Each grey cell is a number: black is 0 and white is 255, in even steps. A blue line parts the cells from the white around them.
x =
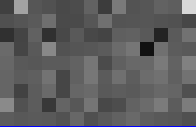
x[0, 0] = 64
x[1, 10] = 86
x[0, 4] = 73
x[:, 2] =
[86, 90, 97, 89, 87, 95, 92, 92, 90]
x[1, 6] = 86
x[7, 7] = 72
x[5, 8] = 112
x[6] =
[101, 66, 92, 106, 70, 102, 106, 89, 93, 90, 97, 104, 101, 80]
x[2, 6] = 72
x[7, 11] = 123
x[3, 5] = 85
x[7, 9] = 98
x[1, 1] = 85
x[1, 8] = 84
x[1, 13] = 71
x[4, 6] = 118
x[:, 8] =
[122, 84, 95, 107, 96, 112, 93, 77, 97]
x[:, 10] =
[86, 86, 89, 17, 104, 108, 97, 107, 93]
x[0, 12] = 94
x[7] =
[138, 81, 92, 56, 100, 87, 117, 72, 77, 98, 107, 123, 92, 124]
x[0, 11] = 98
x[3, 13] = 89
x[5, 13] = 114
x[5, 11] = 113
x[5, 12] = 96
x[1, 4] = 74
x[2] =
[48, 68, 97, 48, 72, 89, 72, 68, 95, 97, 89, 35, 90, 114]
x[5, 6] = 119
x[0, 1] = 163

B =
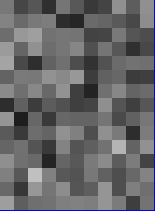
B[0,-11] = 120
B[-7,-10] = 29
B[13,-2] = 127
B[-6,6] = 78
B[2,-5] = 67
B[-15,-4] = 68
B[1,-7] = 45
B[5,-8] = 146
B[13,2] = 151
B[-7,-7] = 103
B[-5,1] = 113
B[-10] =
[99, 122, 120, 146, 137, 152, 61, 97, 103, 60, 63]
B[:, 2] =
[86, 121, 159, 145, 46, 120, 136, 60, 103, 109, 84, 105, 192, 151, 111]
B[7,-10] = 96
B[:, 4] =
[117, 45, 118, 118, 112, 137, 146, 81, 103, 145, 131, 101, 88, 141, 127]
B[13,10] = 111
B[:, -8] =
[47, 125, 114, 109, 98, 146, 104, 92, 57, 100, 57, 36, 129, 117, 114]
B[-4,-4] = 139
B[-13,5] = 116
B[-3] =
[128, 88, 192, 129, 88, 83, 120, 97, 78, 104, 131]
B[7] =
[45, 96, 60, 92, 81, 63, 68, 143, 84, 63, 86]
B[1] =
[131, 106, 121, 125, 45, 38, 106, 101, 89, 72, 141]
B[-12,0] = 155
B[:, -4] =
[68, 101, 69, 117, 82, 97, 112, 143, 117, 144, 114, 139, 97, 149, 149]
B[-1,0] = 158
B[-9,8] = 135

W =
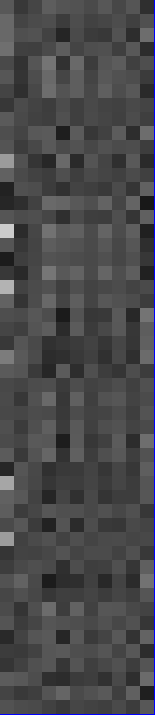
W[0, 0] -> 88
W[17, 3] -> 93
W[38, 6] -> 68
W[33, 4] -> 57
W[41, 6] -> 64
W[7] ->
[55, 75, 67, 61, 76, 63, 73, 67, 65, 73, 68]
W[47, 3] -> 86
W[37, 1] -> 87
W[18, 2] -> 69
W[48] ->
[92, 88, 77, 47, 44, 59, 62, 49, 73, 46, 107]
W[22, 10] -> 116
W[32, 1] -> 57
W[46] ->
[60, 58, 66, 86, 89, 78, 76, 85, 68, 87, 44]
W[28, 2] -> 81
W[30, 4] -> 59
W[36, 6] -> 72
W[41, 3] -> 28
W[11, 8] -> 47
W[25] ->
[124, 89, 75, 44, 47, 57, 64, 48, 72, 47, 107]
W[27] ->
[72, 68, 76, 78, 59, 77, 66, 70, 77, 64, 80]
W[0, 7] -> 87
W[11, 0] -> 155
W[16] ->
[204, 43, 70, 114, 91, 96, 75, 100, 76, 95, 32]
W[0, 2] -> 69
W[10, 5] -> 82
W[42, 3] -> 55
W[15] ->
[85, 76, 79, 70, 47, 75, 62, 61, 79, 53, 96]
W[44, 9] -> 81
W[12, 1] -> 74
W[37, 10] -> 68
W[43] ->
[75, 52, 79, 108, 61, 98, 65, 86, 85, 72, 67]
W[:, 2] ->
[69, 75, 82, 63, 85, 77, 72, 67, 65, 88, 72, 53, 66, 77, 65, 79, 70, 68, 69, 72, 75, 76, 87, 84, 73, 75, 58, 76, 81, 76, 79, 89, 83, 72, 71, 66, 70, 59, 74, 66, 79, 73, 71, 79, 69, 85, 66, 80, 77, 62, 74]
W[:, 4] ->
[84, 60, 37, 93, 49, 69, 83, 76, 80, 30, 74, 105, 79, 49, 101, 47, 91, 86, 80, 88, 63, 68, 27, 43, 54, 47, 91, 59, 55, 57, 59, 29, 50, 57, 62, 68, 79, 84, 66, 83, 47, 45, 63, 61, 81, 38, 89, 54, 44, 101, 57]
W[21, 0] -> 98

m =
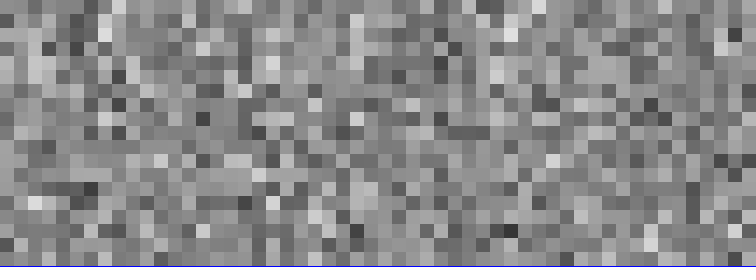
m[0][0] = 142
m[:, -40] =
[111, 103, 154, 200, 111, 135, 96, 126, 68, 142, 137, 86, 148, 145, 102, 124, 201, 137, 134]
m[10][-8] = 133
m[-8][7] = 137
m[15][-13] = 190
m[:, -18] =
[144, 200, 223, 134, 168, 174, 153, 117, 166, 133, 99, 174, 172, 93, 142, 175, 54, 179, 162]
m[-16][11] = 117
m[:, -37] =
[187, 115, 102, 98, 89, 100, 199, 102, 100, 100, 126, 190, 159, 156, 70, 114, 131, 152, 147]
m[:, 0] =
[142, 90, 169, 111, 182, 174, 142, 125, 106, 122, 162, 161, 157, 155, 110, 136, 159, 86, 131]
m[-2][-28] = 118
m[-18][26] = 158
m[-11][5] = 132
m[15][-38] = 156
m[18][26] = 133
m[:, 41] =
[124, 97, 160, 160, 112, 162, 126, 193, 108, 158, 171, 129, 120, 139, 173, 190, 138, 124, 171]
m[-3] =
[159, 121, 124, 123, 119, 101, 186, 98, 85, 139, 186, 138, 126, 97, 201, 140, 135, 131, 103, 115, 107, 156, 132, 191, 143, 67, 141, 154, 137, 161, 103, 173, 87, 120, 134, 80, 54, 138, 118, 104, 135, 138, 155, 111, 153, 115, 195, 125, 132, 126, 117, 139, 209, 97]
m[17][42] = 121
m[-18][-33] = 106
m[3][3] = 81
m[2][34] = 156
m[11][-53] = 157
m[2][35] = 167
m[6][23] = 139
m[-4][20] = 131
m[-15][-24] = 115
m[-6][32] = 122
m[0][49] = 141
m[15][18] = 117
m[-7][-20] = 146
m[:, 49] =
[141, 93, 105, 105, 134, 127, 127, 116, 137, 92, 107, 164, 159, 82, 89, 90, 126, 112, 119]
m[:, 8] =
[206, 163, 156, 154, 126, 74, 134, 71, 169, 79, 123, 139, 131, 152, 160, 117, 85, 127, 123]
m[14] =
[110, 163, 219, 182, 148, 80, 96, 168, 160, 122, 93, 133, 122, 170, 102, 109, 112, 70, 109, 211, 99, 102, 175, 130, 136, 180, 170, 146, 141, 100, 136, 89, 139, 106, 137, 140, 142, 171, 86, 125, 149, 173, 164, 114, 106, 122, 107, 139, 142, 89, 141, 177, 145, 120]
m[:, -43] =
[141, 118, 128, 117, 105, 136, 162, 139, 112, 132, 144, 200, 128, 120, 133, 112, 138, 175, 93]
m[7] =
[125, 143, 157, 117, 128, 154, 91, 149, 71, 158, 98, 139, 154, 133, 126, 134, 138, 102, 103, 138, 125, 132, 196, 135, 115, 119, 89, 111, 155, 190, 146, 137, 168, 129, 143, 169, 117, 142, 91, 82, 151, 193, 175, 166, 107, 141, 71, 141, 128, 116, 153, 121, 164, 107]
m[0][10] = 157
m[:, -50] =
[131, 122, 111, 134, 153, 106, 156, 128, 125, 135, 143, 134, 142, 91, 148, 106, 119, 108, 116]
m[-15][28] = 115

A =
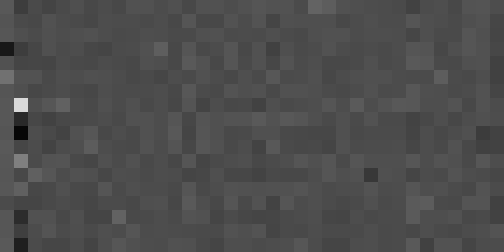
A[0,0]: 88
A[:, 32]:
[72, 74, 74, 79, 73, 75, 74, 83, 71, 76, 82, 80, 83, 75, 73, 81, 72, 82]
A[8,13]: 71
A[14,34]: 84
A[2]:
[86, 79, 75, 80, 77, 79, 81, 77, 74, 75, 78, 77, 74, 74, 80, 81, 75, 76, 75, 79, 75, 73, 79, 81, 81, 76, 78, 78, 77, 70, 79, 74, 74, 85, 80, 69]
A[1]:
[84, 74, 72, 81, 76, 74, 71, 77, 76, 76, 74, 77, 72, 85, 72, 72, 82, 76, 83, 69, 80, 79, 79, 79, 72, 76, 79, 76, 76, 85, 79, 77, 74, 79, 82, 70]
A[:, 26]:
[77, 79, 78, 76, 80, 80, 81, 77, 82, 75, 76, 79, 56, 83, 80, 73, 78, 78]
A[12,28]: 78
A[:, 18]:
[85, 83, 75, 81, 81, 74, 81, 66, 89, 80, 67, 72, 67, 80, 82, 69, 83, 75]
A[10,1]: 70
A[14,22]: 79
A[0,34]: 84
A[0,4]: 74
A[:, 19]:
[82, 69, 79, 65, 71, 87, 73, 79, 82, 80, 88, 75, 73, 81, 67, 70, 69, 77]
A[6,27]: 75
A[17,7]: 78
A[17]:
[89, 31, 75, 70, 70, 76, 68, 78, 86, 80, 77, 76, 81, 80, 73, 69, 78, 78, 75, 77, 78, 86, 76, 69, 69, 77, 78, 74, 75, 89, 65, 82, 82, 69, 76, 76]
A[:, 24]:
[81, 72, 81, 76, 72, 76, 73, 77, 80, 80, 81, 74, 79, 77, 72, 69, 74, 69]
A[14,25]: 74
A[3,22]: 76
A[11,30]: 77
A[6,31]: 78
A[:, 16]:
[77, 82, 75, 85, 85, 72, 83, 72, 83, 73, 73, 77, 71, 82, 85, 75, 82, 78]
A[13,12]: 73
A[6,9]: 75
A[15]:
[86, 44, 81, 81, 72, 79, 69, 69, 98, 73, 74, 77, 74, 83, 81, 69, 75, 71, 69, 70, 74, 76, 78, 70, 69, 77, 73, 75, 75, 90, 78, 78, 81, 72, 74, 66]
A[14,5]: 73
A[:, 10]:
[81, 74, 78, 81, 80, 74, 75, 73, 81, 81, 82, 73, 74, 76, 79, 74, 76, 77]
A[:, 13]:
[72, 85, 74, 85, 89, 74, 87, 84, 71, 69, 71, 85, 69, 85, 89, 83, 75, 80]
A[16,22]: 77
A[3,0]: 24
